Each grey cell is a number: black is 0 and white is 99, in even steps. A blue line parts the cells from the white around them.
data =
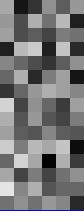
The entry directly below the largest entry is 44
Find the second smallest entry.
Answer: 5
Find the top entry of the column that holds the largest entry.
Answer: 65
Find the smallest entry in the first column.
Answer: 12
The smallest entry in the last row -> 16
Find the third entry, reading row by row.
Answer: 20
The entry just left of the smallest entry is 65
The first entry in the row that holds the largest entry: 89
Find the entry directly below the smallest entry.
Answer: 26
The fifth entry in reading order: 36
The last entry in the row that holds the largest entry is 40
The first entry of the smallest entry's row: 40
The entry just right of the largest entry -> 52
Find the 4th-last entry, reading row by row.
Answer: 44
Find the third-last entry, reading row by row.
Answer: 59
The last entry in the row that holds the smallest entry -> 23
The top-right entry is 59
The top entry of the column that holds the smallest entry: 56
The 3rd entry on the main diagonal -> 36
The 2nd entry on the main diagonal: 30
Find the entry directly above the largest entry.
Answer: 65
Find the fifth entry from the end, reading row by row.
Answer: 56
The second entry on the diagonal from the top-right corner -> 72

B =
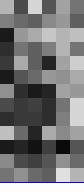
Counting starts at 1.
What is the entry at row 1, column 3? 83
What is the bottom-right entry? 70
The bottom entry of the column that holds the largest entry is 87
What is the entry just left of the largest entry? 37
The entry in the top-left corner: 70
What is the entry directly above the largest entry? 56
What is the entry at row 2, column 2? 41
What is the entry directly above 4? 53
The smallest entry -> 4
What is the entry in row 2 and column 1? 49
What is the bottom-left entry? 45
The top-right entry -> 45
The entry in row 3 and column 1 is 10
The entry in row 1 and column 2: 29

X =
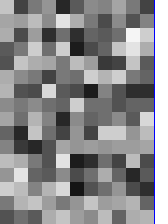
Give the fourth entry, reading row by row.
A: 58
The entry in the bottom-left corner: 32
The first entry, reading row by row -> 76
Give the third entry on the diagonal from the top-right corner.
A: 43
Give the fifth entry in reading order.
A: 15
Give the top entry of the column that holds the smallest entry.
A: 35
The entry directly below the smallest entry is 58
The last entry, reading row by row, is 70
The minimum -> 8
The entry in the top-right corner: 26
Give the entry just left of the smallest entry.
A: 84
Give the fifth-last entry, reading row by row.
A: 54
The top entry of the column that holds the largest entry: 47
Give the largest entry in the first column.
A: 80
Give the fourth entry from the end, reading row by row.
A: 73
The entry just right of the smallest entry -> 32
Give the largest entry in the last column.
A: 84
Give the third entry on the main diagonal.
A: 61
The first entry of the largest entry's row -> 67
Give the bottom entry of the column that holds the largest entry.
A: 67
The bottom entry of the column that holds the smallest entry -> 61
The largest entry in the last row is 76
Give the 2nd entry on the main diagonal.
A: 61
